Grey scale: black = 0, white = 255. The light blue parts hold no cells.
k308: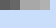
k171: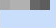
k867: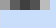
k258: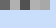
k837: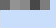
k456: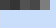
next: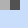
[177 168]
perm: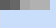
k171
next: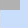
[103  93]
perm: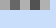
k258
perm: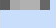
k171
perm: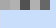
k258

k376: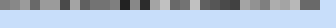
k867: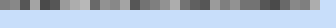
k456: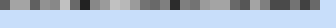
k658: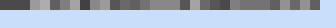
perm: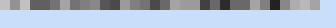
k376
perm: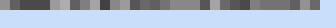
k658

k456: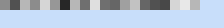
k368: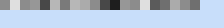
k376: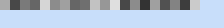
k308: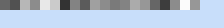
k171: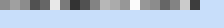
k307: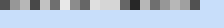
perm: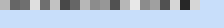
k456
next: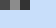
[160  81]
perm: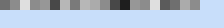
k368
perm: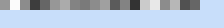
k308
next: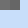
[160 194]
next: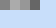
[ 61 140]
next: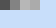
[151 251]

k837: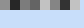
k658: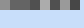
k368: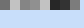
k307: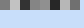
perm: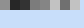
k368
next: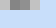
[39 51]
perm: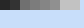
k368
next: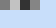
[144  39]

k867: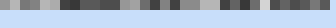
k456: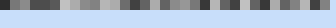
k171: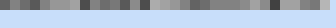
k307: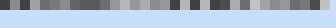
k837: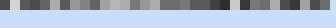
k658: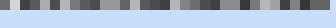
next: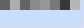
[99 65]
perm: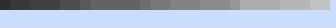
k456
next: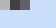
[ 56 109]
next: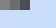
[ 65 139]
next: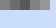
[151 162]
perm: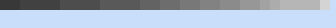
k867

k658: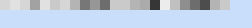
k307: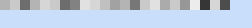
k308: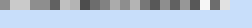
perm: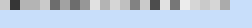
k307
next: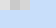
[180 119]

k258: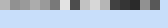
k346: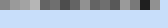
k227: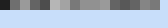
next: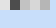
[65 53]
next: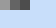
[182 163]
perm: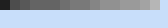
k227
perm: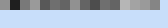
k346
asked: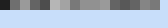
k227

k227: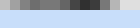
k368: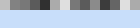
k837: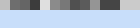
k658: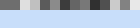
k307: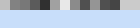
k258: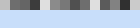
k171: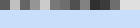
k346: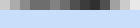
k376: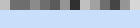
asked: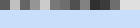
k171
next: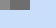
[130 110]
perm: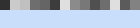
k258
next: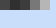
[223 223]
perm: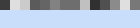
k258

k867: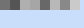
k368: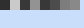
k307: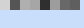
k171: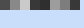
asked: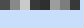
k171
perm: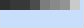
k368
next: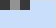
[ 76 125]
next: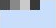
[ 47 157]
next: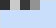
[56 76]

